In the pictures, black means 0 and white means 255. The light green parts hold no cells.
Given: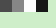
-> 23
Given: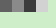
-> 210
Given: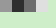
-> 223
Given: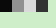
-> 51
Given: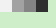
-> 47
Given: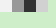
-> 209
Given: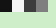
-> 127
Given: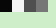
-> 118
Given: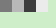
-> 235
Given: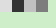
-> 125
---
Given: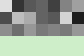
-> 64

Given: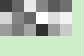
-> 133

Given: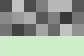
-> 184

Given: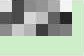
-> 149

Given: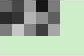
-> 154

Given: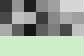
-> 160
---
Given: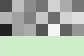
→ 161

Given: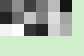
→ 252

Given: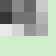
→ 212

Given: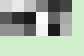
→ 146

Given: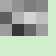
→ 54

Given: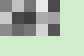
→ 106

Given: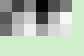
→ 194

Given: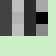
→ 189

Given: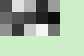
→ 55

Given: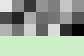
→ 117
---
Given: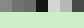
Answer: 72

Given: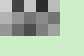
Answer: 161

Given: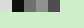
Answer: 78

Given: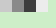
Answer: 236

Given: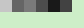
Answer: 66

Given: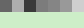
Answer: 207

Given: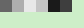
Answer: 62

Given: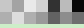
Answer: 110
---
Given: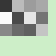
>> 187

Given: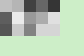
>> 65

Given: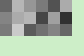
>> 122

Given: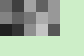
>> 162

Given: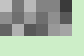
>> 131

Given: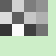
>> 210

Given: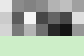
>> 179

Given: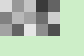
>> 195

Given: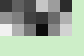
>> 198

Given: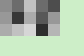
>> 193
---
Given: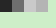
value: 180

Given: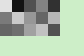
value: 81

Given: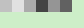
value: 97

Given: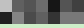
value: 120

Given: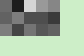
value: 98

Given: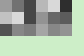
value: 147

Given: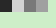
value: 160

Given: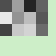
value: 107

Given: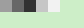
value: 242
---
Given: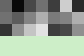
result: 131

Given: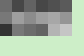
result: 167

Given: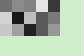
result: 90

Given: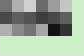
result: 73

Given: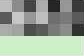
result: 122

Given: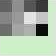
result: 226
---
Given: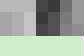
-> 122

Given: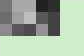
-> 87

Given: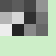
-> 47

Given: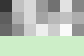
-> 193

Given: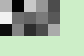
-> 122

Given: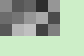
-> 169

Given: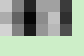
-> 193

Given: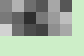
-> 155

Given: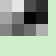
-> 5

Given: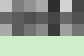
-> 104
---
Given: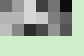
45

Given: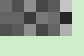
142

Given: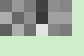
114

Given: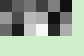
204

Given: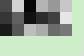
189

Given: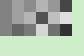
121
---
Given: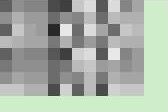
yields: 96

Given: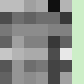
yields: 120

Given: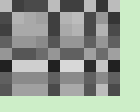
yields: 63

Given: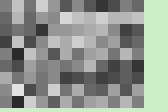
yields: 95

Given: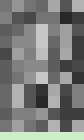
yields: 93

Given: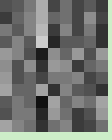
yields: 121
